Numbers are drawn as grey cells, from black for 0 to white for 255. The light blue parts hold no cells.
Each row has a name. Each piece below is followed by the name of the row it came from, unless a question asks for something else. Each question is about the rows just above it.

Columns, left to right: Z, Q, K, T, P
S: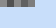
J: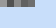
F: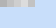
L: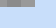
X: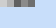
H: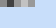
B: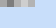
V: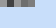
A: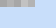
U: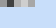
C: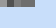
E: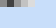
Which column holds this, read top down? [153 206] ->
Z
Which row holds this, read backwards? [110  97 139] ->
J
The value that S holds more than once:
[139]
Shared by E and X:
[139]

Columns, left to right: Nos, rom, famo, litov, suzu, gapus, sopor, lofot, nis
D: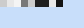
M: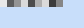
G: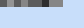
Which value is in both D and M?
[232]
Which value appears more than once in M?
[218]
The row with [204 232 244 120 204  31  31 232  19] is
D
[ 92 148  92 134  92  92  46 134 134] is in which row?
G
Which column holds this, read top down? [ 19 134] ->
nis
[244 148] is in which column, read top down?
famo
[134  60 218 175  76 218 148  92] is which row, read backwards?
M

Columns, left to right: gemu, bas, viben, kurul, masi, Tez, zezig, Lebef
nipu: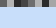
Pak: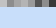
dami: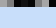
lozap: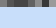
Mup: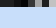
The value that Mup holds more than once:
[31]
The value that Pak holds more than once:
[141]
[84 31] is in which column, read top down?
bas
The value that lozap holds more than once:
[69]
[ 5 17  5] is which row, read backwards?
dami
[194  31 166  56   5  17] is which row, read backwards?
Mup
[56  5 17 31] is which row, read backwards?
Mup

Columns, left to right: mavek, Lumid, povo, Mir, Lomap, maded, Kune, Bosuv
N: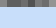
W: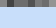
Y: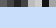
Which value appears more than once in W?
[109]
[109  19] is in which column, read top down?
Kune

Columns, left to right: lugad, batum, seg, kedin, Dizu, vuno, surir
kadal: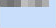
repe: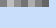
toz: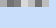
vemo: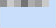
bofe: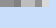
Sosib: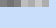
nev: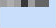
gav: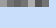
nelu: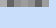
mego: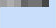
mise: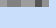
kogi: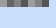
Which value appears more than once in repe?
[129]
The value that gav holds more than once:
[115]
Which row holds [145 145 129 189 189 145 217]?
bofe
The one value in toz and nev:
[173]

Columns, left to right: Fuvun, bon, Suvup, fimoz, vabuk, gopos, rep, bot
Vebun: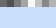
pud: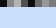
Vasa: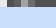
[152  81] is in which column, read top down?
rep
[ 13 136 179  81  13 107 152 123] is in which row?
pud
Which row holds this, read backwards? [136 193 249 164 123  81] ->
Vebun
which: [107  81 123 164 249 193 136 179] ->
Vebun
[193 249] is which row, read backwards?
Vebun
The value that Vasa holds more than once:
[81]

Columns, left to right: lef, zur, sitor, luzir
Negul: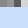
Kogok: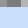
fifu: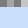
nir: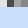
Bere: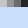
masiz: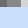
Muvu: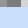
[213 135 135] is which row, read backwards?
masiz
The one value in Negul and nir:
[135]
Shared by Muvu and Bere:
[149]
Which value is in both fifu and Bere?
[197]

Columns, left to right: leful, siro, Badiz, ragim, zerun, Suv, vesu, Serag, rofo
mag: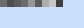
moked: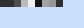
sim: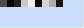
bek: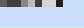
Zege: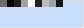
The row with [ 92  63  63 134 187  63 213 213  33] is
bek
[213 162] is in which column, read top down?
Serag
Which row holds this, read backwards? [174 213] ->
sim

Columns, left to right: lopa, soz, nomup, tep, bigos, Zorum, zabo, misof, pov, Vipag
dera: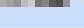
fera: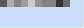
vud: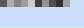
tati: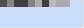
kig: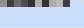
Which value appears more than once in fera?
[131]
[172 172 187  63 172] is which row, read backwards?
tati
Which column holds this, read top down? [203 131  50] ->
bigos
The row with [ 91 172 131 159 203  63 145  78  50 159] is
vud
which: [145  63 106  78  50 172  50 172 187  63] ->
kig
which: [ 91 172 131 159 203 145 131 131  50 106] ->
fera

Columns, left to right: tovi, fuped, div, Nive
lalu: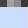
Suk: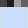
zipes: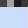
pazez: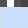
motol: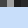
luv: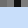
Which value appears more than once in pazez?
[82]
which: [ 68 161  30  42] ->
motol

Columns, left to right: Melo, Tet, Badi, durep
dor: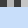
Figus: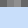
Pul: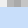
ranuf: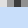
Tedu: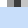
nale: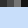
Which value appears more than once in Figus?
[103]
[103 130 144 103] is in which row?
Figus
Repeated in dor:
[61]
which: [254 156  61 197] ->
Tedu
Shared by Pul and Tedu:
[197]

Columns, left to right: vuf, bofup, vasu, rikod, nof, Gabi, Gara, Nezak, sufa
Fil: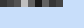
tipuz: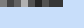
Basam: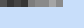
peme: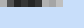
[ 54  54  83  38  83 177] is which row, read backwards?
tipuz
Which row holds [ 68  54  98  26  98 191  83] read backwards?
Fil
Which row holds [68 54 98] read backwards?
Fil
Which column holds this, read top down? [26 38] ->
Gabi
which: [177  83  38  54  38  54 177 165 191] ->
peme

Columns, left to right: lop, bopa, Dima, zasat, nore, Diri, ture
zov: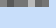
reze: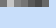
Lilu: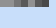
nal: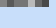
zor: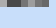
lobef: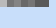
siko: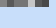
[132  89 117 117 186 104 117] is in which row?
zov
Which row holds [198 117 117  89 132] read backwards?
siko
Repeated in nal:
[117]

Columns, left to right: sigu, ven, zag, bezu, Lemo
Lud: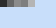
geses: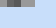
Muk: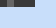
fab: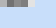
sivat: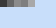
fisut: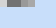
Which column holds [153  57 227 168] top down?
Lemo
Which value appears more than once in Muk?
[57]
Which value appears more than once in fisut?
[114]
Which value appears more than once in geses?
[153]

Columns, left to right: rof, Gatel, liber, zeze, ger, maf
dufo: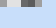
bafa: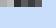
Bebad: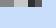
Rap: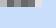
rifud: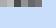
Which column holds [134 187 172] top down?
rof
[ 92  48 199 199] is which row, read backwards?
Bebad
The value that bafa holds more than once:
[92]
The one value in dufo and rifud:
[105]
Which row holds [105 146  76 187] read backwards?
rifud

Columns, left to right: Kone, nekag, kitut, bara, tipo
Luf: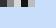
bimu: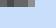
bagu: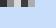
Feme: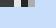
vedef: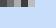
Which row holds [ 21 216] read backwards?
Luf
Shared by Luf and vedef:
[189]

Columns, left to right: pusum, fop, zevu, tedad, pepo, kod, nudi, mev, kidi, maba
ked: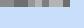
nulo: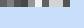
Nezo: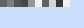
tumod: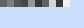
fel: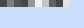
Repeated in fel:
[71]
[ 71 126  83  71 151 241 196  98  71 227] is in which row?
fel
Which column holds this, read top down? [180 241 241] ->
kod

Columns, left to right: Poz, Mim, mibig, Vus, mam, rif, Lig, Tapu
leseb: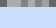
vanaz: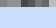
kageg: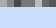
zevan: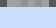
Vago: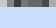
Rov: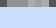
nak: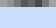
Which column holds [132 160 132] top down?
Mim
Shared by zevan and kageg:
[87]
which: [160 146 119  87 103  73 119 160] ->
nak
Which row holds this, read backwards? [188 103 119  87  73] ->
vanaz
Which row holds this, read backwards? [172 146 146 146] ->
Rov

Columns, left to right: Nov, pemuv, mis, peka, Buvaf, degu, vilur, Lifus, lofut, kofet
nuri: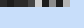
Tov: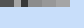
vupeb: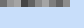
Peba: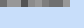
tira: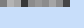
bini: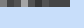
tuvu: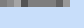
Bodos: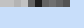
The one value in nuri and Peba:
[140]
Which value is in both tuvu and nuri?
[140]
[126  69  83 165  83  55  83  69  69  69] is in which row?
bini
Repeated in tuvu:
[126]
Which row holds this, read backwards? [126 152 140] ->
Peba

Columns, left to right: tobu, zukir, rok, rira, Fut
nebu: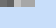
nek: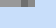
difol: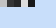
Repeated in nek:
[153]
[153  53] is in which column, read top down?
zukir
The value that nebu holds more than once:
[167]
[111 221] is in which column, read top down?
rira
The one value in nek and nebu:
[111]
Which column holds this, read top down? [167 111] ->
rira

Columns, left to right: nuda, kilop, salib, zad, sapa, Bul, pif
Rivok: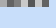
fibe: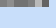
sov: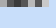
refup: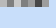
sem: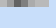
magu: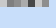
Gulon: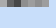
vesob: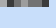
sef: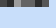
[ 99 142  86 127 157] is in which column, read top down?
kilop
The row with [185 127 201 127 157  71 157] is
refup

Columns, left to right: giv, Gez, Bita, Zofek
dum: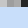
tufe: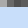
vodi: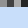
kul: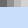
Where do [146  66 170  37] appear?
vodi
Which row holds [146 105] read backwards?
kul
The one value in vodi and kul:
[146]
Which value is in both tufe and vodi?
[170]

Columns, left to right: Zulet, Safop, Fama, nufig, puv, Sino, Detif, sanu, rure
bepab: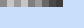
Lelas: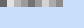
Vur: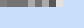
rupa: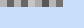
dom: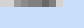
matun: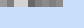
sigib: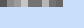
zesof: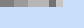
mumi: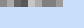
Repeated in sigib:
[115]
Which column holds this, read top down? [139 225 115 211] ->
rure
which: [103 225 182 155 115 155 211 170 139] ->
Lelas
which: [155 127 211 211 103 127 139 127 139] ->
matun
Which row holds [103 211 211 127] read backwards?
matun
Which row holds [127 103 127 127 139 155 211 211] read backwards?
dom

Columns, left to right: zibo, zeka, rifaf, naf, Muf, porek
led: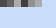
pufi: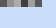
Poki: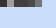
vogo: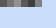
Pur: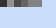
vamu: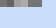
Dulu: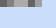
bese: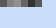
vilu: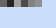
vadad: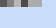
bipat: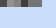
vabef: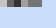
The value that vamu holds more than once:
[117]
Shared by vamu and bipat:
[117]

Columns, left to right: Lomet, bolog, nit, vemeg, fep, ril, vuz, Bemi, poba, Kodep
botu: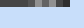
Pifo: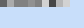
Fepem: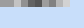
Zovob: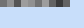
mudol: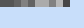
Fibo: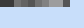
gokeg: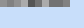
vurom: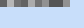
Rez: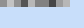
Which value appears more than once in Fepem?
[157]
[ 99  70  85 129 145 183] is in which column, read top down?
Kodep

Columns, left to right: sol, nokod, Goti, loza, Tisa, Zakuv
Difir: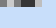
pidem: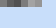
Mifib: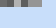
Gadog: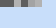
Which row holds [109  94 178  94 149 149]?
Mifib
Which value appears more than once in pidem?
[124]
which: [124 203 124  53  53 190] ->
Difir

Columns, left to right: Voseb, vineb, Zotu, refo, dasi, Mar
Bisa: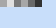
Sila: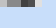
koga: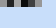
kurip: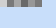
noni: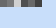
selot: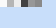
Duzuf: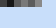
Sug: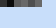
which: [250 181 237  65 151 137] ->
selot
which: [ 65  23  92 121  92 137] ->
Duzuf

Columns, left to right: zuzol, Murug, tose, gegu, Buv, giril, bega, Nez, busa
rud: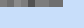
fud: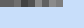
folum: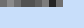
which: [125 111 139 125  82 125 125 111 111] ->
rud
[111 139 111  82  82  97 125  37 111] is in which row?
folum
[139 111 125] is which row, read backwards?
rud
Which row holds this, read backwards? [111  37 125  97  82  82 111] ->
folum

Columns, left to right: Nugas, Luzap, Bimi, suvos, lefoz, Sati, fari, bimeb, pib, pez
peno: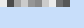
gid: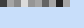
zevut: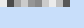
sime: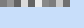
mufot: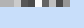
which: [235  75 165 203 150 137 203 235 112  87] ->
peno
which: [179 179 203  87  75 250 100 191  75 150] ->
mufot
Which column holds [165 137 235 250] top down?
Sati
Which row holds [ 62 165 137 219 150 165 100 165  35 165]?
gid

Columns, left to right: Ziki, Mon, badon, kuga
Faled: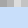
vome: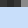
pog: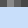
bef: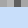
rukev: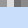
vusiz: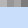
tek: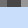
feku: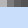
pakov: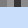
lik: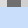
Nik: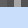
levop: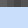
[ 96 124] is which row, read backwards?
feku
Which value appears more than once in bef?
[166]
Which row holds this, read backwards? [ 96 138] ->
pog
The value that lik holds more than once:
[112]
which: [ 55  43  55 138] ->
vome

